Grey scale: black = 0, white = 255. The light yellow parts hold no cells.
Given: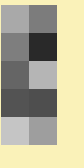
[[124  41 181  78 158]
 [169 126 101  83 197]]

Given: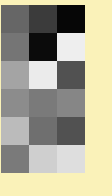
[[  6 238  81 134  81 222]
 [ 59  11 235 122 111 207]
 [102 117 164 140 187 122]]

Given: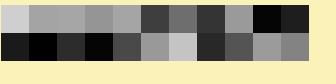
[[ 30 131]
 [  5 155]
 [154  84]
 [ 52  40]
 [110 196]
 [ 62 153]
 [165  73]
 [149   5]
 [166  44]
 [164   1]
 [207  26]]

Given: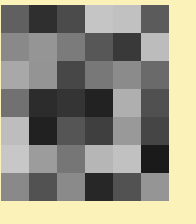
[[ 91 188 106  80  69  26 149]
 [193  57 139 175 153 193  82]
 [197  87 120  34  63 182  39]
 [ 75 123  71  52  85 118 138]
 [ 47 149 148  44  33 156  82]
 [ 96 137 168 113 189 199 137]]

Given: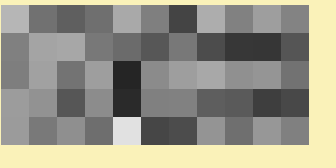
[[131  85 114  72 128]
 [158  54 149  62 151]
 [129  55 144  90 111]
 [173  76 168  94 148]
 [ 68 120 158 129  76]
 [127  87 139 128  70]
 [169 107  37  42 225]
 [111 120 158 140 110]
 [ 95 167 115  86 143]
 [113 164 161 146 121]
 [182 128 126 156 155]]

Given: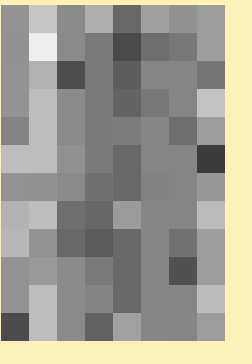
[[157 157 118 195 157  59 151 187 157 157 188 157]
 [146 120 133 133 111 133 133 133 114  81 133 133]
 [160 110 134 120 134 134 130 134 134 134 134 134]
 [104  74  93  99 124 104 104 155 104 104 104 161]
 [174 122 122 122 122 122 113 103  92 122 131  98]
 [138 138  78 138 138 145 138 111 104 138 138 138]
 [197 238 178 189 189 189 146 189 147 153 189 189]
 [147 146 147 147 132 189 147 178 183 147 147  75]]

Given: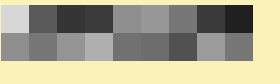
[[ 32 119]
 [ 58 155]
 [119  81]
 [152 109]
 [143 113]
 [ 59 175]
 [ 53 148]
 [ 89 119]
 [215 143]]

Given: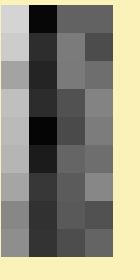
[[ 98  76 110 131 124 110 135  81 100]
 [ 98 123 122  81  74 101  91  89  77]
 [  7  45  36  44   5  27  55  49  51]
 [212 204 163 191 186 181 165 135 142]]

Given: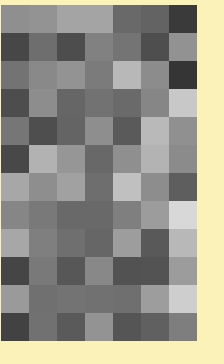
[[ 58 146  53 200 144 139  94 216 184 156 206 126]
 [ 99  78 140 134 185 179 141 156  89  83 157  96]
 [105 116 184 106  90 143 192 127 157  82 111  85]
 [164 129 123 114 142 104 110 105 102 136 113 147]
 [164  77 147 102 100 150 161 105 111  87 115  90]
 [147 110 137 141  78 178 142 121 127 121 112 113]
 [143  71 115  77 118  72 167 134 167  69 154  66]]
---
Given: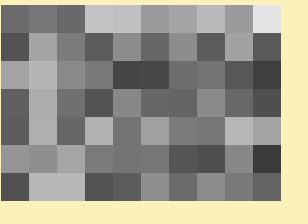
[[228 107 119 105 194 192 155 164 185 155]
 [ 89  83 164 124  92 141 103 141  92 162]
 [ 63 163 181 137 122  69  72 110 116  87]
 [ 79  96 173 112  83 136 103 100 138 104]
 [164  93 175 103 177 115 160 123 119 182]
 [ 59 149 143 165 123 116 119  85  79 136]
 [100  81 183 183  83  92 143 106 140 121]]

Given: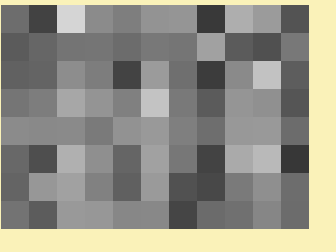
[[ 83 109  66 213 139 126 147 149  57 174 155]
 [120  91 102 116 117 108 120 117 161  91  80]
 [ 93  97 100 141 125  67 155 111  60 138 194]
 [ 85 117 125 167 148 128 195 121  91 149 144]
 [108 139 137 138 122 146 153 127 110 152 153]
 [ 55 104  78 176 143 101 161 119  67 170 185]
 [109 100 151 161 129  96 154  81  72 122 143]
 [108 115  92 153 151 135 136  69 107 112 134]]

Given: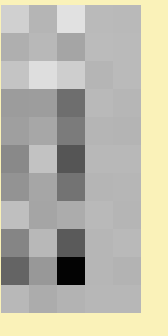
[[185 208 181 225 186]
 [186 175 184 165 187]
 [186 196 222 206 181]
 [182 156 157 110 185]
 [180 159 167 123 181]
 [184 137 194  85 184]
 [182 147 166 115 181]
 [181 191 165 172 185]
 [185 133 184  90 182]
 [179 100 152   3 182]
 [183 184 172 179 183]]

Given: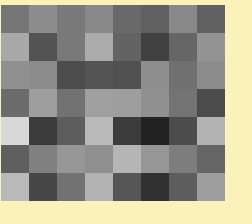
[[ 97 117 141 121 136 105  96 137]
 [147 168  83 121 171  99  65 102]
 [140 144 140  77  84  80 142 112]
 [ 76 107 158 114 159 158 144 115]
 [179 216  59  93 185  59  34  76]
 [101  95 128 150 143 181 150 125]
 [158 185  71 114 178  86  49  93]]

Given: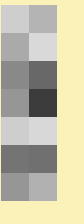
[[180 206]
 [217 170]
 [104 137]
 [ 60 150]
 [216 206]
 [112 116]
 [177 150]]

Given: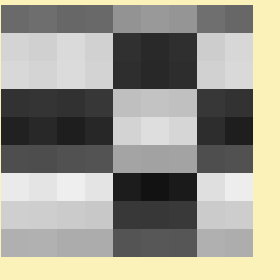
[[103 106 110 103 105 147 153 149 111]
 [215 212 208 218 209  48  41  47 205]
 [217 216 212 219 211  46  40  45 209]
 [ 50  50  52  49  55 191 195 192  55]
 [ 30  33  40  30  39 211 222 214  45]
 [ 81  78  77  81  83 164 162 163  78]
 [237 234 228 238 228  28  18  26 223]
 [205 207 206 203 200  56  55  57 203]
 [173 176 177 172 172  84  87  86 176]]

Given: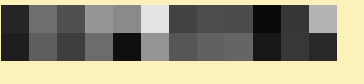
[[180  37 110  80 150 138 228  66  77  75  10  54]
 [ 40  30  93  62 108  15 149  86  97 101  23  55]]
